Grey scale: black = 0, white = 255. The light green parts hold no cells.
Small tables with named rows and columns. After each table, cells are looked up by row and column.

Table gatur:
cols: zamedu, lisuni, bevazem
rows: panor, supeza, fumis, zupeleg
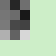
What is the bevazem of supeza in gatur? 24
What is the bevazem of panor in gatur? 111
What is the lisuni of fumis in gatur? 72
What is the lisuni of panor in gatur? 38
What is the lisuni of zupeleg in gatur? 98
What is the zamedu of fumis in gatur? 122
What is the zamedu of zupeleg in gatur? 176
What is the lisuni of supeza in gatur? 108
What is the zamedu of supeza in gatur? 118
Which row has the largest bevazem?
zupeleg

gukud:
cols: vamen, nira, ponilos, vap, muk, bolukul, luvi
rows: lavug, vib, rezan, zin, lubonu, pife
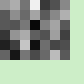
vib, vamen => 88
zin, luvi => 64
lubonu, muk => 110
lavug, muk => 57
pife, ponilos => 118
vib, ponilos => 106
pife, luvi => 89
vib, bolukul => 136
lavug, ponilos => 116
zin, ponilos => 171
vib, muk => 91
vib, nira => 142
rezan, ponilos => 120
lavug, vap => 240
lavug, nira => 173
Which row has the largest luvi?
vib

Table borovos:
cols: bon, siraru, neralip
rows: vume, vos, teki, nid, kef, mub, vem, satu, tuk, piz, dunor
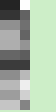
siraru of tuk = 184
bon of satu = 141
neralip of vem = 60
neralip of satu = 185
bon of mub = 102
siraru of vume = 36
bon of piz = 157
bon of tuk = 184
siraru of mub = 102
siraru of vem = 59
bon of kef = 174
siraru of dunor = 197
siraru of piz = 157
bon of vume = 36
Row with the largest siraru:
dunor

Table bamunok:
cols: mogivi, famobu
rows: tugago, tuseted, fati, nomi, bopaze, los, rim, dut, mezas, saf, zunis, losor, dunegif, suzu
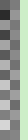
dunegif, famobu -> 123
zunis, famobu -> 109
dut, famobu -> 159
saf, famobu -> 159
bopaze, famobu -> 110
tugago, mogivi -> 98
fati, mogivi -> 152
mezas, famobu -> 112
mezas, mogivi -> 198
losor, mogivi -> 128
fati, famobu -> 121
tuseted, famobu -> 150
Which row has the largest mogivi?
dunegif

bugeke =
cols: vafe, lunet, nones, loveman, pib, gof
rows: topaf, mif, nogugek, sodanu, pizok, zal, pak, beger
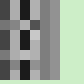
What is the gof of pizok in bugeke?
146
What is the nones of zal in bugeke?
187
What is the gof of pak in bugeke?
146
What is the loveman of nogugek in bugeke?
82
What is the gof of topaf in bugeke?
146
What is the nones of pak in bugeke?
27
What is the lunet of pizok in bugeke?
173
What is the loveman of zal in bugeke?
177
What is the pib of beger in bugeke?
126
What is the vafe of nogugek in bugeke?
117
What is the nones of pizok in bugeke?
27
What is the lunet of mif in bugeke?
173
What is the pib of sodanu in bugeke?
126
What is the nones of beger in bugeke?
27

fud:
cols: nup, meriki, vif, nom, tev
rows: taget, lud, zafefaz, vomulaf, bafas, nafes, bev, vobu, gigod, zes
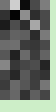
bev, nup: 134
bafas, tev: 73
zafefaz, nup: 27
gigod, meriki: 105
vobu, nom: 60
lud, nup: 49
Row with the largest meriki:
taget

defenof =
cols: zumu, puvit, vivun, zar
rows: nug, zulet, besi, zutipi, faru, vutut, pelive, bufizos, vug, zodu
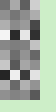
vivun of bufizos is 59
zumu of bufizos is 37
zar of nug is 207
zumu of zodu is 144
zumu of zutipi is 244
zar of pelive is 144
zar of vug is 147
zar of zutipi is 48
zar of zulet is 173
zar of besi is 72
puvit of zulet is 118
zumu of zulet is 144
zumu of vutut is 166
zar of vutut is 103
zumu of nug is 114
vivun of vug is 177
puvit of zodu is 131
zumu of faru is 135
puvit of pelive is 89
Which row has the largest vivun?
zutipi

